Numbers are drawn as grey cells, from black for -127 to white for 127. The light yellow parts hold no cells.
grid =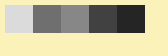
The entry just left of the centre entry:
-16
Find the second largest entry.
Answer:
7
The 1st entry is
91

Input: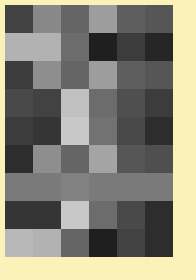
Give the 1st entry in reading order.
-61
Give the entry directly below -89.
-41
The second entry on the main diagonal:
50
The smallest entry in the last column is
-89
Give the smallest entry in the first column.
-82
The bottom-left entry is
56
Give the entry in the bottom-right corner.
-82
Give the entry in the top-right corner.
-41
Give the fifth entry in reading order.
-33
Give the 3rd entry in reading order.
-26
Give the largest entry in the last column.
-5
